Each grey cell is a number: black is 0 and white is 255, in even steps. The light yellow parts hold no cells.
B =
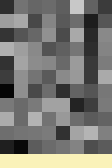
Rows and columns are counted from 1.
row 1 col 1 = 46
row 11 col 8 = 91
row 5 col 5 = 105
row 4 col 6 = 118
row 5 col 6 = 155
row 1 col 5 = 94
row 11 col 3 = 92
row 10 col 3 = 118
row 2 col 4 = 133
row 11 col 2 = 9
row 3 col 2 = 85
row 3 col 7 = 41
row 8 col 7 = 62
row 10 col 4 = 123
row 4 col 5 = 96
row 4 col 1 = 176
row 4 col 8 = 132
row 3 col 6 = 169
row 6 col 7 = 58
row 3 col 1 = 52
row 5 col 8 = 124
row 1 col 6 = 200
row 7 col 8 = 119
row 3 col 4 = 145
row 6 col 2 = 144
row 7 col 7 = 85
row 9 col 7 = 91

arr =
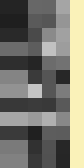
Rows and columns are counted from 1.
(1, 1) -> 36
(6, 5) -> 39
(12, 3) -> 56
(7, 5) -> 124
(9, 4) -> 176
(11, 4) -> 82
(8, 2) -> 56
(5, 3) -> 37
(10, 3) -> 32
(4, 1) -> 108
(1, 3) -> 103
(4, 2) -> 108
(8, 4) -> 57
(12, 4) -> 81
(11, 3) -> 49
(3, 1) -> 41
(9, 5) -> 136
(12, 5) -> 38

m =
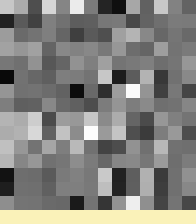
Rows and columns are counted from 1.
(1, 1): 199
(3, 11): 136
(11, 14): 111
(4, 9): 151
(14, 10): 95
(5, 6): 146
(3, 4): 127
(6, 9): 28
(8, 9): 149
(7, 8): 46
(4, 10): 109
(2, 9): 121
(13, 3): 108
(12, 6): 141
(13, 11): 177
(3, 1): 156
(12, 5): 118
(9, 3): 205
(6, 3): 103
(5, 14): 151
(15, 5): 104
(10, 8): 154
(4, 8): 120
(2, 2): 90
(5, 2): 112
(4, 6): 130
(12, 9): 134
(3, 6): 63
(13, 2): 110
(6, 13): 113
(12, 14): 124
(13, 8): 201
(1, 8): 36
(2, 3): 65
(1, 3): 78
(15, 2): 116
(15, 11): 143

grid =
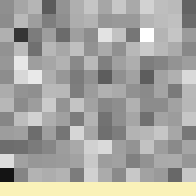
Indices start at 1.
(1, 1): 143
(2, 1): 140
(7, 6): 126
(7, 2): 147
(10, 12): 198
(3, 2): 53
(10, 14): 119
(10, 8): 111
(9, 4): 174
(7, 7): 156
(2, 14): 107
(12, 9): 161
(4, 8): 170
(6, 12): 162
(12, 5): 155
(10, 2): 160
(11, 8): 218
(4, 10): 184
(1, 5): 147
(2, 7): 179
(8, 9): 142
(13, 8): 171
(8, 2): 139
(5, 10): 174
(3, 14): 155
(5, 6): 137
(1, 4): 91
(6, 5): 151
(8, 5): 147
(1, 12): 190
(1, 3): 181
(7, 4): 185
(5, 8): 127
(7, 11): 138
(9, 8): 114

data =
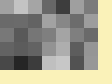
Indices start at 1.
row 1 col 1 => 161
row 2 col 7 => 157
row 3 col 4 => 127
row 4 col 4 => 147
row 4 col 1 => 99
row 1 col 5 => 61
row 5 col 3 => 60
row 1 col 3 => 165
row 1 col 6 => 159
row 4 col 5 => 174

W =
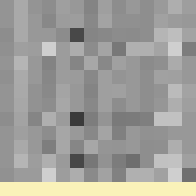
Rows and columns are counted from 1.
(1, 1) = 148
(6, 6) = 155
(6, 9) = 148
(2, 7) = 136
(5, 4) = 131
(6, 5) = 156
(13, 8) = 162
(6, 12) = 161
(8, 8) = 159
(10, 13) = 152
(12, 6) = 71
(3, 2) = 169
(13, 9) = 129
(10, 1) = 148
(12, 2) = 181
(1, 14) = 158
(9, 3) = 133
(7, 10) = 152
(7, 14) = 163
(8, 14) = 159
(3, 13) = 190
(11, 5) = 167
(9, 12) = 193
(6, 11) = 142
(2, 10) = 144
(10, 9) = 128
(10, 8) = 164
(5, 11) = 139
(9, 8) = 148
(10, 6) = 153
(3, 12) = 181
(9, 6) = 58
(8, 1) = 148
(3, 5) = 140
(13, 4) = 207
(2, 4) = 136

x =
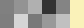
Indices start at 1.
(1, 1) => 128
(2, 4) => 153
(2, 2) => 213

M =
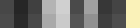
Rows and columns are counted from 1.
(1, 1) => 71
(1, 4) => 180
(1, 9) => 68
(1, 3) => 64
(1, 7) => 161

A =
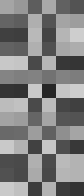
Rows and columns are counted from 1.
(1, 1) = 165
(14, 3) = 60
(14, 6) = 51
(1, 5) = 97
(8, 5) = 70
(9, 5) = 85
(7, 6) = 205
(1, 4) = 169
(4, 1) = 98
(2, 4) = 84
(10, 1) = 105
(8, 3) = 74
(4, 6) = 173
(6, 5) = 130
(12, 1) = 76
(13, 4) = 72
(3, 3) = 185
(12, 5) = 186
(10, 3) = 157
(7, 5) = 197
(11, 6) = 56
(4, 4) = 80
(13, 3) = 170
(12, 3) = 176
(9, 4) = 165

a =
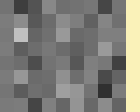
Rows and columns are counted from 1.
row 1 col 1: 115
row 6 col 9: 100
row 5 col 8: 120
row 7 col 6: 150
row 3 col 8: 127
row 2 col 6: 126
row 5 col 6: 87
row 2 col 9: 112
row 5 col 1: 116
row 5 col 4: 115
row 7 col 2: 92
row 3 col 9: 127
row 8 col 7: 104
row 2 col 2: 140
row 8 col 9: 100
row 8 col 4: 128
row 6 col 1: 123
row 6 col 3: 107
